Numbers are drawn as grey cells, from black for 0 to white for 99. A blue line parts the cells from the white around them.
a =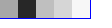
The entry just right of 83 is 96
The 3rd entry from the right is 74
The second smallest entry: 65

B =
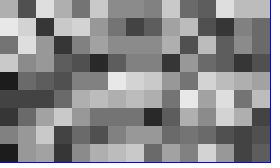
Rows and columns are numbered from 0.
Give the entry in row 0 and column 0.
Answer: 68
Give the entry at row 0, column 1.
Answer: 31
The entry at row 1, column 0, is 90
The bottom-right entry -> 36
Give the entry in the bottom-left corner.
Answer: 11
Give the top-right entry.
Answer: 73
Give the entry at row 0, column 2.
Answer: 86
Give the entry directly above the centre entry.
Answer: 50
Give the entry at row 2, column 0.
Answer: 45
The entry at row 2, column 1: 86
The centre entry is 82
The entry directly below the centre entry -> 73
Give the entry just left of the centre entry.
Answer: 90

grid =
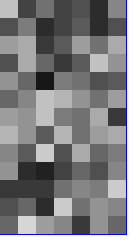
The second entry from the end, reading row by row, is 57
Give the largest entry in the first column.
75
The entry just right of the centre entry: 44
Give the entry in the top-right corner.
52
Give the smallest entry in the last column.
22
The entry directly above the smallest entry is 40
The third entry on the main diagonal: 22
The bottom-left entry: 40
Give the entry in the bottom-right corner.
40
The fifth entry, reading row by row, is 31
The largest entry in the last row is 83
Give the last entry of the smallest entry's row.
35
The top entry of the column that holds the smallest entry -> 44
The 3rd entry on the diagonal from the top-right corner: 61
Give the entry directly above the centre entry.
70
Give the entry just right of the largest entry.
61
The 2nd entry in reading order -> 26
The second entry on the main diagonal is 48
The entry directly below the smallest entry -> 75
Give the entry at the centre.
48
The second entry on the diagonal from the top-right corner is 17
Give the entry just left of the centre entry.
75
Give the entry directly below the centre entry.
70
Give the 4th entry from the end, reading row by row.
52
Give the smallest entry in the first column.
22

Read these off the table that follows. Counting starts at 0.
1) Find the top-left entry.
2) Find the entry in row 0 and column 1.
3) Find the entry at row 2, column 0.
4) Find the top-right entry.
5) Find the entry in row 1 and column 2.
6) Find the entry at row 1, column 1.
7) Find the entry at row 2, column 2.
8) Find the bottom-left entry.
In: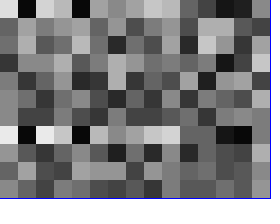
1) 86
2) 3
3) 43
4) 53
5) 48
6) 63
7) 34
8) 53

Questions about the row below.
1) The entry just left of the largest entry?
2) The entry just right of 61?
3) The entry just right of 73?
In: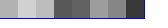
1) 69
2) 52
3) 34

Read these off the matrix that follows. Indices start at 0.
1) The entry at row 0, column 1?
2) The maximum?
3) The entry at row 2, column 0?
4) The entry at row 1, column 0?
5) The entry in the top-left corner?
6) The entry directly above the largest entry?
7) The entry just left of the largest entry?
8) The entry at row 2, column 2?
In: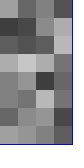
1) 40
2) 77
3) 36
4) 24
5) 62
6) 32
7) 67
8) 36
